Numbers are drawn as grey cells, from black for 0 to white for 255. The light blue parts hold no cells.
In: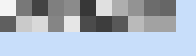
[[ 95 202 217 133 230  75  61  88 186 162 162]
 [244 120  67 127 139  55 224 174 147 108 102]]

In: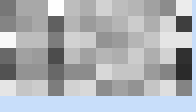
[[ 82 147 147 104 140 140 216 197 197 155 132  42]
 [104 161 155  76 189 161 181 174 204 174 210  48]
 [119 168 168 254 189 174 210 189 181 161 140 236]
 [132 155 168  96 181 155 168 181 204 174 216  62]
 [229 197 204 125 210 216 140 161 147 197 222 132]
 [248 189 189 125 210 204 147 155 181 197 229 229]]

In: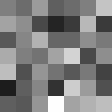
[[ 28  95 134  50 204 155  80]
 [ 88 134 177 102 102 141 121]
 [ 95  88 149 254 163 177 190]
 [127 108 155  95 108 127 196]
 [163 141  73  36  58 184  58]
 [171 127 114 163 211  73 141]
 [190  80 149 114  88 121  66]]

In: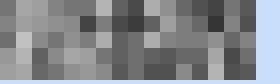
[[111 193 138 117 144 125 173  97 111 173 131 125 125 144 104 131]
 [117 166 159 131 117 117 180  97  74 173 144 104  81  68 117  89]
 [131 159 152 144 138  68 125  74  60  97 159 125 104  53 131  81]
 [152 180  97 138 166 159 117  97 111  97  89 104 104 166  74 111]
 [159 166 104 117 144 152 138  89 111  81  81 138  89 180  81  89]]

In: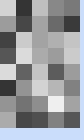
[[ 52 148 211 182 129]
 [ 65 203 163 176 196]
 [ 85 219 170 155 203]
 [148 114 141 239 163]
 [155  71 163 106  58]
 [170  71  79 129  85]
 [211  52 190 135 121]
 [219  98 196  92 155]]

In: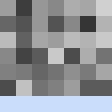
[[ 75 193 114 128 157  90  90]
 [102  83 150  83 135  53 179]
 [128 122 102 114 143 122 165]
 [135  67  90 200  75 173 114]
 [157  61 150 135 173 165 208]
 [187  96 165 157 187 179 200]]
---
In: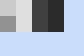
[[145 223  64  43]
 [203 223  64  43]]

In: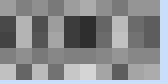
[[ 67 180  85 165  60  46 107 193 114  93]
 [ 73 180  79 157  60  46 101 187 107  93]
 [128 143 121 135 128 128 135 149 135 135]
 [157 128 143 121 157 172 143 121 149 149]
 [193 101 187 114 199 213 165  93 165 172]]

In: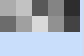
[[108 160 217 145  67]
 [172 194  88 132  45]]

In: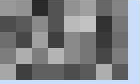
[[ 77  90 138  83 186 194  50 118]
 [110  71 160  63 138 118  57 110]
 [125 174 125 180 138 118  71 125]
 [153 146  42  83 146 160 103 132]
 [167  63  96  96  77  90 174  90]]

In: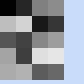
[[  3  38 127 141]
 [ 86  67 135 156]
 [163  61 223 229]
 [170 177  93 105]
 [190 210  24  54]]

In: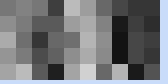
[[118 131 118  62 187 157 104  70  54  54]
 [143 124  91  91 157 171 131  26  62  46]
 [149 124  77  97 143 171 137  18  70  54]
 [163 187  91  32 163 209 104 179  26  83]
 [171 111  54 104 111 179 143  18  70  62]]
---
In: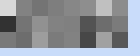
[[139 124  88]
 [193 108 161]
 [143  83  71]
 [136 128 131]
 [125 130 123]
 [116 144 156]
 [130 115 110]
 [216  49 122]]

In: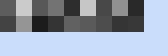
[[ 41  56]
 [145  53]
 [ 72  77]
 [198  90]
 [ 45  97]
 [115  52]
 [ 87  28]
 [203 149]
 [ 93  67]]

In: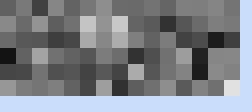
[[116 121  63 135 130 225]
 [132 126  28 134 138 112]
 [126 107  76  33  28 130]
 [127  86  66 157 131  90]
 [101  50 124 113 115 141]
 [114  90  98  79  86 112]
 [106 100 127  50 171  94]
 [107 200 173 109  68  49]
 [142 147 135 123  87 158]
 [119 195 168  86  67  69]
 [ 99 113  71  98  85  98]
 [134  94  62 113  80 127]
 [ 65 147  86 163 115 117]
 [121 106  88  98  72 123]
 [ 97 137 105  19  69 151]]

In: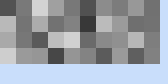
[[113 114 126 129]
 [152 111 183  95]
 [124 155 144 154]
 [140 187 138  91]
 [ 81  56 106 131]
 [120 130 209 149]
 [160 114 190  71]
 [211 172  90 150]
 [121 116 119 154]
 [ 82 185 169 206]]

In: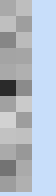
[[190 158 187 165 176 139 202 157 192 152 170 176]
 [169 191 134 164 169  42 161 210 194 170 115 157]]

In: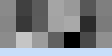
[[127 123 144]
 [ 87  43  73]
 [153 169   0]
 [165 163  96]
 [ 91  92 156]
 [ 64  56 197]
 [138 134 140]]

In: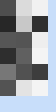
[[241  47 238 244  61 244]
 [219 200  84  96  81 227]
 [ 78  39  86  46 119  83]]
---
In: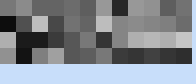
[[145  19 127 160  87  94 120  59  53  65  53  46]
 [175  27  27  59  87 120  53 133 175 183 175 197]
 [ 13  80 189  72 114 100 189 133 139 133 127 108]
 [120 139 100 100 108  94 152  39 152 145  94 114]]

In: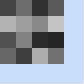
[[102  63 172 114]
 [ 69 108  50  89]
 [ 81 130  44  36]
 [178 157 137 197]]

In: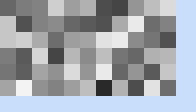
[[198  82 131 138 102  89  82 170 234 109 131]
 [123  89 214  68 184 138 190 117 102 176 184]
 [117  95 164 144 220 150 234 102 150  89 198]
 [102 123 131 206 158 176  76  68 150 190 220]
 [198 206 170 109 158 164 226 234 138 117  82]
 [164 242 144 131 158 190  40 176  76 226 109]]

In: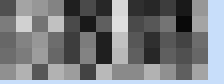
[[109 124 157 103  61 131  31 185  95  39  95  80 103]
 [103 131 151 109  61 124  31 193  87  47  87  67 109]
 [ 80 164 151 131  31  74  39 216  47  39  61  25 151]
 [144 178  87 178 157  67 185 138 138 178 144  95 164]
 [124 209 116 193  74  25  95 223  74  87 116   9 164]]

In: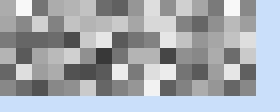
[[179  90 165 186 208 144  57 116 179 179  70 144 136 171 109 201]
 [122 103 103 109  76 201 229  90 116 129 229 193 150 165 193 221]
 [136 109  82 136 144 201 103 129 150 241  96 129 171 150 103 136]
 [165 136 208 129 193 179 186 201 165 215 215 129 103 144 186 158]
 [103 221 158 171  82  76  90 235 122 221 235 116  90 158 229  96]
 [171 248 116 171 179 193 109  96 150 221 144 208 165 122 248 136]]

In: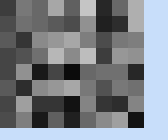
[[ 90  45 138 151 167 120  82 120 112]
 [ 90  53 138 151 167 126  76 120 126]
 [ 69  82 112 183 138 189  61 151 145]
 [ 76 112 104  90  76 145  32  45 175]
 [ 61 120 104 167  96 197  39 104 175]
 [ 76 126  25  96  32 104 138 159  18]
 [ 69 145  25  69  11 104 112 112  39]
 [ 69 159  53  53  18 132  53  45 132]]
